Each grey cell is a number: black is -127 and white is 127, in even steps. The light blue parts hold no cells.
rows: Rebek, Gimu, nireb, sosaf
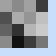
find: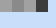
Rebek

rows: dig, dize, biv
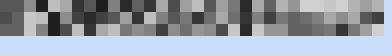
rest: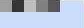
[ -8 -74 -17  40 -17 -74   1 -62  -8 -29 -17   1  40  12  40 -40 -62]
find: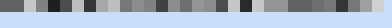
biv
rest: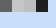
[ 12 -62 -85 -62 -40  31 -74  62   1 -40  -8 -74 -17  40 -17 -74   1 -62
  -8 -29 -17   1  40  12  40 -40 -62]
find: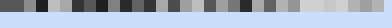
dig

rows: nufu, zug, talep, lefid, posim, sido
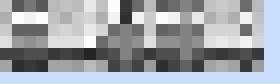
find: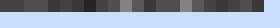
posim
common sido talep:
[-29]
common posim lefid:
[3]
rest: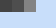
[-39 -70 -49 -49   3 -39 -60 -70 -60 -49 -70]

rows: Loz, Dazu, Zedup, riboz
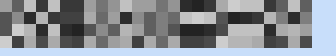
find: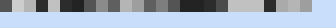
Zedup
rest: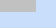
[-83  42  53  30]
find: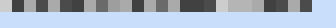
riboz
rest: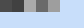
[ 42 -62  42 -21  42 -62 -62 -52  77  53  53  42 -62 -52  42 -52]

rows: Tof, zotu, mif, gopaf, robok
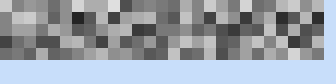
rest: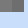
[ 45   4  75  33  -6  84 -17  -6  55  75  15  55]
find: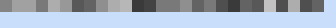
mif
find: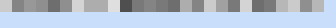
Tof
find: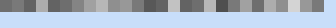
robok
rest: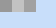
[ 66 -39 -28  33  66   4  66 -69 -39  55]

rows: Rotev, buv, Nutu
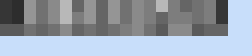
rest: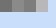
[ -2 -26 -14  -2 -73]
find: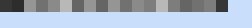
Rotev
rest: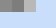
[ -2 -26 -14  -2 -73]
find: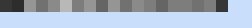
buv

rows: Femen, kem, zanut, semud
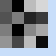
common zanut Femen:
[-126]
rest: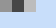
[-115]
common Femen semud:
[60]

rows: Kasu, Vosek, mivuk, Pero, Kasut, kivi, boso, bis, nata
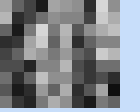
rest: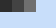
[ 15   4   4 -60  75  45]
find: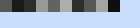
bis
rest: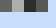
[  36 -112]

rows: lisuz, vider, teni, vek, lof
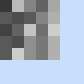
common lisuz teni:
[-29]
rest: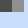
[-7 48]
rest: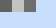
[77]
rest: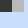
[  4 -29  39]
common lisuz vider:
[4]
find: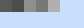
vek

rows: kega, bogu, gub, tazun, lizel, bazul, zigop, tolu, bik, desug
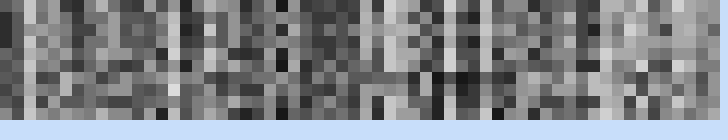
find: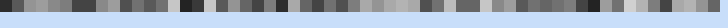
gub
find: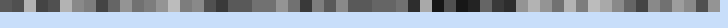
zigop
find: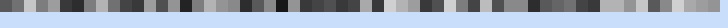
kega

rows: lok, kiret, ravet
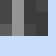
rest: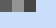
[-68]
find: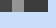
kiret
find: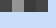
lok

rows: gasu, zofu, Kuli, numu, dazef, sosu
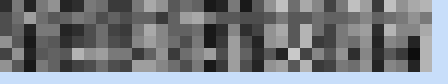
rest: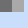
[  6 -60  -6  64  30 -69  64  18  41  52]
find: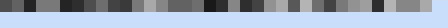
Kuli
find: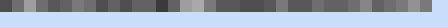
zofu
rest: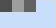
[ -81  -39  -91   73  -60    6  -39   18  -81    6  -81  -39  -69 -114
   52]
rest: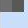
[-29  -6 -17 -49 -29 -49 -29 -29 -69 -29  30  41  -6 -39 -39 -49 -49 -39
  -6 -39 -39 -17 -29 -29 -17   6 -29 -17  -6  18  -6]

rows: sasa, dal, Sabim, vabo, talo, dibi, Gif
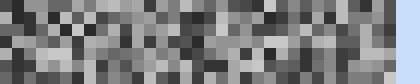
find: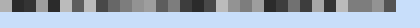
dal
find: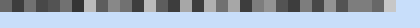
Gif
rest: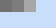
[ -2  19 -75 -55 -14  19  48 -66  59 -84  48 -14 -75 -24   8 -66 -55  59
  59  39]
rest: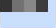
[ 19  30  19 -24]

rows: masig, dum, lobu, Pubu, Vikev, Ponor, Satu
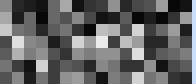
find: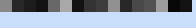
masig
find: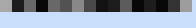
dum
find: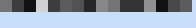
Ponor
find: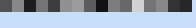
Satu
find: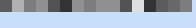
Vikev

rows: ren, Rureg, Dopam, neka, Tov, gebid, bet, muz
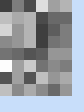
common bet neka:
[22]
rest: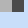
[-22 -22]

